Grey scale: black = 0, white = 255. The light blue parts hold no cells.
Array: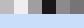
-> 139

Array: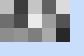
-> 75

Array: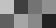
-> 96

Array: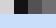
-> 112

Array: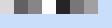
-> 119

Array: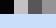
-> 148

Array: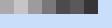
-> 89

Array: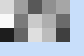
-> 88

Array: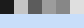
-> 135

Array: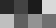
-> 67
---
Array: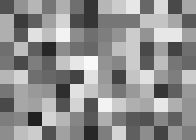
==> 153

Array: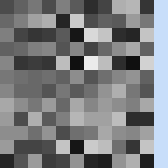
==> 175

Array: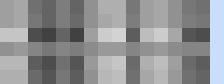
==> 112

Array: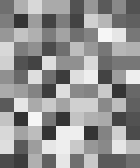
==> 90

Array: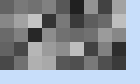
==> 79

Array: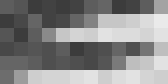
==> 212

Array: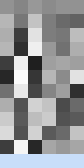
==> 152

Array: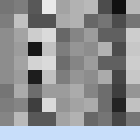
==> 70
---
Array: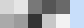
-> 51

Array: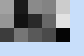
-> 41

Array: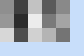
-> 236

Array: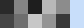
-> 199

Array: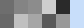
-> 166

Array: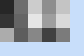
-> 230

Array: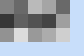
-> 82

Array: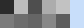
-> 101

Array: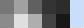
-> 174
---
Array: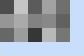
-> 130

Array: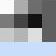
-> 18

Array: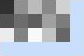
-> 94

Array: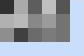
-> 136

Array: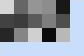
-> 90

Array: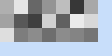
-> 63

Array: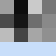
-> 110

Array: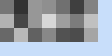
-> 151
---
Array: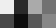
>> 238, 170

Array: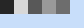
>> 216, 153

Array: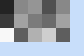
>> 248, 206

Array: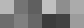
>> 192, 184

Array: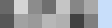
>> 212, 197

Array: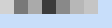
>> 210, 197

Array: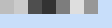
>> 222, 203

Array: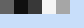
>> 244, 166

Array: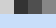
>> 208, 134
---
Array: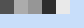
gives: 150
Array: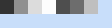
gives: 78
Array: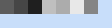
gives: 172
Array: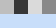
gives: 54
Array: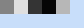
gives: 52
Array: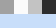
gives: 251
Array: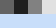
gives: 31
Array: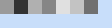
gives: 224
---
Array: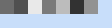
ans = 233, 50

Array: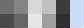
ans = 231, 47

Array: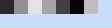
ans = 227, 5

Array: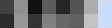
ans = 194, 17

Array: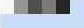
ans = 247, 37

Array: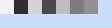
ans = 242, 46

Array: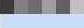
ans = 193, 59

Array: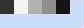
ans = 243, 20
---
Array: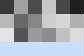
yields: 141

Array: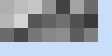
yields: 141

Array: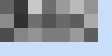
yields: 125

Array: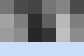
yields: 53

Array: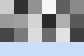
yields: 107

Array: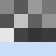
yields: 67

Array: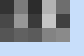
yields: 91

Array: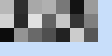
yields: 34

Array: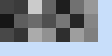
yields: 46
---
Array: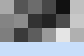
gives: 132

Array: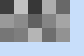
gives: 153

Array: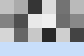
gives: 130

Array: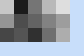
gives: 149

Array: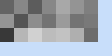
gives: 148

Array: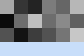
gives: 11

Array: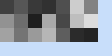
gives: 146

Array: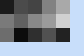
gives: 122
